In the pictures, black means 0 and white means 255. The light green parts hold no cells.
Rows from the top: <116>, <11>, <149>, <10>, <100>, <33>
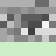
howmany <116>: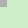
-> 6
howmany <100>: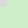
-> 3
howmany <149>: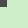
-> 1
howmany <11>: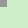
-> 5
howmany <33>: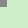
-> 4
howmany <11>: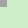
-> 0
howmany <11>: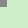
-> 3

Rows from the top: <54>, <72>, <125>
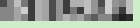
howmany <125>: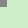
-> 5
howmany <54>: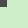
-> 3
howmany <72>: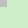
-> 2
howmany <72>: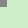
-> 3
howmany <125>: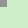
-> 2
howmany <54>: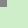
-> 2

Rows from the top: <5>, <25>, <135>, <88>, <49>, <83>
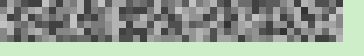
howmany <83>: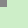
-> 5
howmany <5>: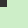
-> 0
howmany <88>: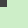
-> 5
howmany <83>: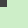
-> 8
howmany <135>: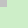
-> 3

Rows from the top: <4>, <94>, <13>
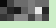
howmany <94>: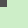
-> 1
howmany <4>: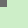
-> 4
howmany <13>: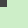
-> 3
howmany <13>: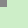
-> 3

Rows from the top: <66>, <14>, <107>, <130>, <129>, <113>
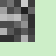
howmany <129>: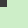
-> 2
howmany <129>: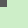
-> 2
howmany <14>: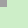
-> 1
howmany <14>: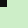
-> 0
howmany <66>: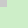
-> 1
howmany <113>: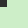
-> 2

